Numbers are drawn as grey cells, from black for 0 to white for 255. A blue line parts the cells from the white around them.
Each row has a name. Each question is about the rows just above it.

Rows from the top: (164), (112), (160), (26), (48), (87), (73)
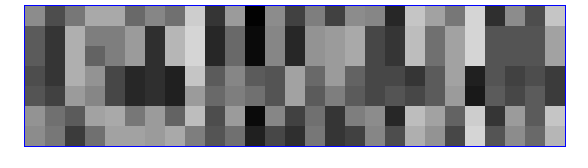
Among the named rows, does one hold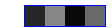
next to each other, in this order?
no
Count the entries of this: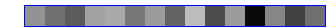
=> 15
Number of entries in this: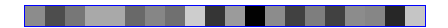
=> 20
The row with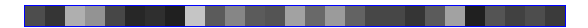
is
(26)
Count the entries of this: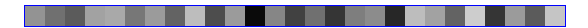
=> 27
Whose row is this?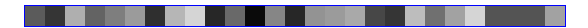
(160)

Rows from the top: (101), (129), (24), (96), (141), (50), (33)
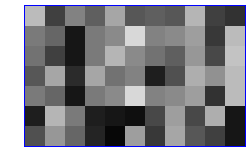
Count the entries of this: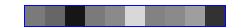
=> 10
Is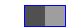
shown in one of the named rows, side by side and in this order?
no
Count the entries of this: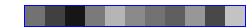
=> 11
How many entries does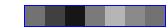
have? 7
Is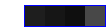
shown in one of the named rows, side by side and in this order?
yes
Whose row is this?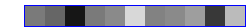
(129)

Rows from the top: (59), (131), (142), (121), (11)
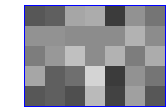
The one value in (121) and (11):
[95]
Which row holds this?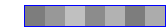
(142)
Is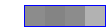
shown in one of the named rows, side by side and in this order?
no
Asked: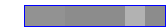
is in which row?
(131)
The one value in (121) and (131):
[146]
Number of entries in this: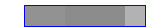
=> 6
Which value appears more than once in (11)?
[87]

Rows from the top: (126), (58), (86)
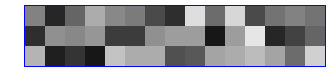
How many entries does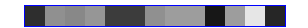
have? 13
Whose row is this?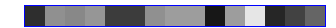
(58)

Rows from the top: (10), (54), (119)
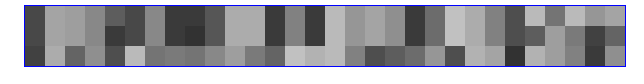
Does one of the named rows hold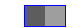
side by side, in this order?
yes
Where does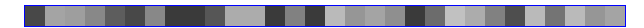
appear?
(10)
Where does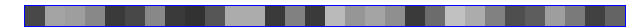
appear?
(54)
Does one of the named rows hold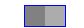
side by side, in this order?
no

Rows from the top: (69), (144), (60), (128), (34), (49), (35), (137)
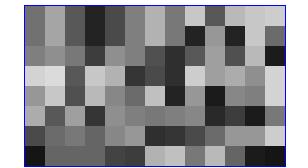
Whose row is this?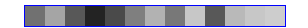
(69)
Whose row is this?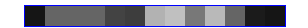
(137)
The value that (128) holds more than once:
[211]
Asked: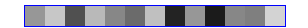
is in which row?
(34)

